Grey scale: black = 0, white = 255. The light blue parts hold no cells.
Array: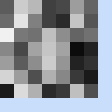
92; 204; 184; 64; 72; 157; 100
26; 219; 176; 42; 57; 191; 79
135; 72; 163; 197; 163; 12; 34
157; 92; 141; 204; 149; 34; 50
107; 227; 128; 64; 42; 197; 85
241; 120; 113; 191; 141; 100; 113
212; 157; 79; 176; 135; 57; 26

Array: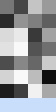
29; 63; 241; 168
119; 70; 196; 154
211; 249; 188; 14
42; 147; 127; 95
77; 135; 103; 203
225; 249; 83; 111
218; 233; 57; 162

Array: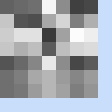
205; 225; 225; 58; 161; 252; 238
198; 175; 190; 91; 190; 213; 219
111; 126; 168; 182; 155; 134; 155
111; 119; 155; 182; 161; 126; 148
84; 105; 134; 232; 140; 71; 91
98; 105; 111; 245; 140; 64; 71
198; 84; 78; 168; 213; 126; 175

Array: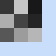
87; 156; 182
174; 68; 36
54; 197; 24

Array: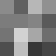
139; 96; 183; 145
116; 210; 167; 110
124; 124; 132; 90
78; 190; 55; 70

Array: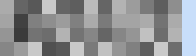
134; 156; 201; 80; 88; 201; 122; 193; 149; 128; 94; 201; 109
164; 65; 128; 142; 156; 128; 171; 122; 164; 164; 171; 115; 171
149; 59; 115; 109; 179; 115; 134; 101; 134; 149; 193; 109; 179
171; 101; 88; 201; 101; 94; 187; 101; 179; 156; 122; 94; 142
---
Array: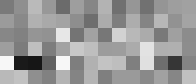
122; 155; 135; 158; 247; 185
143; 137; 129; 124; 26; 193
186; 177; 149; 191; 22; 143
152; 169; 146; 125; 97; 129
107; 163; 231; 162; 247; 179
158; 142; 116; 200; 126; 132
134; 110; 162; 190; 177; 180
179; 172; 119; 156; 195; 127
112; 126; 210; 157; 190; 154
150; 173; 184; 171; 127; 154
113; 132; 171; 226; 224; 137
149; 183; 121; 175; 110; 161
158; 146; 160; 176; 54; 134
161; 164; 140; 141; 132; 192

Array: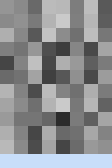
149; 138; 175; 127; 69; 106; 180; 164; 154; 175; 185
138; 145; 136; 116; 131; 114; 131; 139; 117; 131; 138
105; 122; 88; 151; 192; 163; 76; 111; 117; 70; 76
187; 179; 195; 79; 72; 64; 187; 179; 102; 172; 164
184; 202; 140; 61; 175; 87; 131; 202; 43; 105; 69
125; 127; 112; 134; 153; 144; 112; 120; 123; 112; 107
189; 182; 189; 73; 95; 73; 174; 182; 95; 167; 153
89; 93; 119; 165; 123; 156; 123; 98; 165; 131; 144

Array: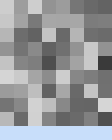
205; 199; 182; 147; 195; 213; 155; 116; 184
157; 163; 109; 116; 133; 202; 160; 136; 106
206; 121; 98; 138; 126; 165; 190; 210; 209
147; 167; 196; 98; 78; 140; 98; 190; 132
156; 166; 105; 112; 131; 205; 167; 136; 99
118; 167; 181; 147; 163; 135; 105; 102; 106
105; 124; 111; 200; 201; 125; 196; 101; 128
99; 126; 107; 146; 58; 112; 113; 214; 80

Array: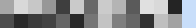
167; 77
217; 42
199; 59
151; 67
62; 101
202; 40
104; 117
203; 195
180; 127
90; 102
224; 49
217; 191
36; 162

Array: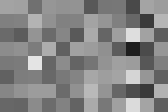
163; 128; 106; 140; 121; 97; 134; 103
161; 130; 92; 145; 123; 125; 147; 101
112; 179; 148; 124; 228; 127; 156; 139
150; 145; 107; 173; 102; 104; 156; 108
146; 129; 134; 96; 140; 121; 107; 130
147; 130; 89; 161; 100; 132; 145; 99
88; 163; 170; 156; 117; 167; 185; 170
118; 149; 101; 144; 147; 158; 148; 120
119; 128; 159; 92; 160; 164; 102; 160
73; 103; 222; 30; 156; 213; 77; 219
164; 58; 162; 75; 87; 150; 57; 164
156; 181; 93; 150; 127; 96; 178; 95

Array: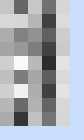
198; 215; 173; 164; 207; 191; 207; 183; 171
102; 214; 130; 152; 249; 124; 241; 106; 53
199; 182; 146; 126; 185; 166; 174; 178; 193
113; 65; 96; 66; 44; 94; 64; 100; 116
214; 219; 205; 202; 226; 217; 226; 215; 213

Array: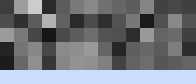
62; 77; 155; 35; 28
157; 48; 121; 116; 103
204; 91; 70; 135; 143
42; 178; 22; 72; 55
92; 97; 74; 139; 134
122; 42; 93; 142; 147
136; 76; 109; 153; 143
112; 47; 83; 102; 128
102; 82; 80; 38; 67
93; 120; 45; 95; 98
133; 26; 153; 104; 109
65; 81; 100; 91; 86
72; 136; 106; 126; 93
64; 83; 64; 46; 100

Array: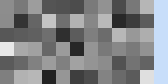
141; 140; 87; 232; 90; 127
121; 52; 92; 169; 103; 178
157; 101; 96; 161; 129; 183
84; 196; 111; 103; 156; 34
81; 111; 47; 155; 128; 150
76; 179; 92; 39; 162; 62
122; 135; 127; 149; 148; 76
146; 185; 108; 121; 140; 131
75; 40; 183; 136; 82; 106
120; 60; 152; 122; 115; 91
182; 92; 174; 146; 99; 223
